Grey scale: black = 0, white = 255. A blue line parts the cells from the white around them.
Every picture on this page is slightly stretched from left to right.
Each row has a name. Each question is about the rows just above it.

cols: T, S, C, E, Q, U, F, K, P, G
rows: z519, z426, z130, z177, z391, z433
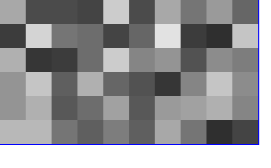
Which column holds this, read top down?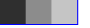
P
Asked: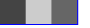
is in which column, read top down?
Q
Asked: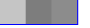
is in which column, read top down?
G
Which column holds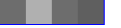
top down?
E

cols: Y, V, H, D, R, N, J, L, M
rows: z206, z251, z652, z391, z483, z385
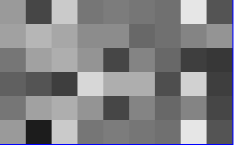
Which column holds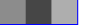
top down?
R
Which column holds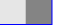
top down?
L
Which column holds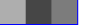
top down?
R
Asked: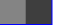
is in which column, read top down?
L
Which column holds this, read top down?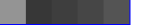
M
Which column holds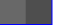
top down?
J
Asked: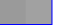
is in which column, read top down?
Y

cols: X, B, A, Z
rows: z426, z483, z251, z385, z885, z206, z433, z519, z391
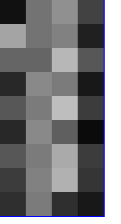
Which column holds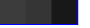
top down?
Z
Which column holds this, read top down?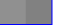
A

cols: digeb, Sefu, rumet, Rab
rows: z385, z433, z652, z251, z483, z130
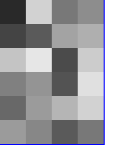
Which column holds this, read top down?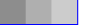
Rab
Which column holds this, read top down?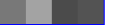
rumet

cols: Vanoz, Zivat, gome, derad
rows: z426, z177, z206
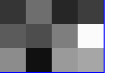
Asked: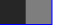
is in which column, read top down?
gome
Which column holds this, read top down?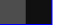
Zivat
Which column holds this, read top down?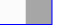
derad
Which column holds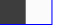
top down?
derad

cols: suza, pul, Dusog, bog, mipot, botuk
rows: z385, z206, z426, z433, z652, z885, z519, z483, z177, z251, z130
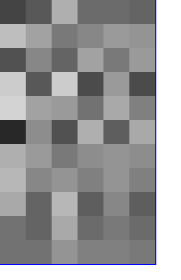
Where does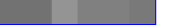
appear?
z130
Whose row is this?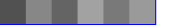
z426
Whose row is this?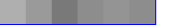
z519

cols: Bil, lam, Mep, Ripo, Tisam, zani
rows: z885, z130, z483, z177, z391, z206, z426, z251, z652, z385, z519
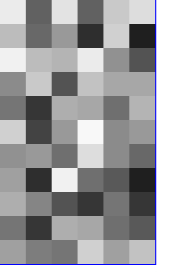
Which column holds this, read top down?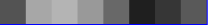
zani
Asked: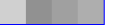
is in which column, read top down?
Bil
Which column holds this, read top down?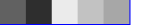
Ripo

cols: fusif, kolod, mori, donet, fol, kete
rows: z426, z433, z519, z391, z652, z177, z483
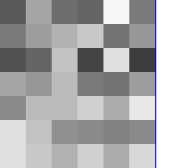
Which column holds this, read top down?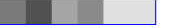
fusif
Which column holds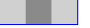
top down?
donet
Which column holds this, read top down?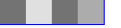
fol
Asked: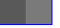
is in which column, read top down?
fusif
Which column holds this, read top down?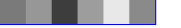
kete
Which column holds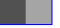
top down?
fusif
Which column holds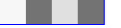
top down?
fol

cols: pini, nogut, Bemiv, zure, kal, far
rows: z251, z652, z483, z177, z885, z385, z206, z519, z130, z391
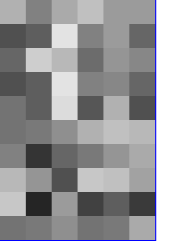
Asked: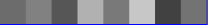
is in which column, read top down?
zure
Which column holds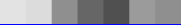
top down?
Bemiv
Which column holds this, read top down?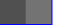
pini

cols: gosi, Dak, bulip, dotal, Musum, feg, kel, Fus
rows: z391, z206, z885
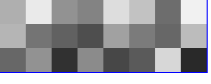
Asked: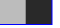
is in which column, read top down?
Fus
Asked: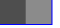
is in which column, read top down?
dotal
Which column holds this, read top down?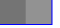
Dak
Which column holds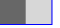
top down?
kel
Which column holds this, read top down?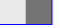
Dak

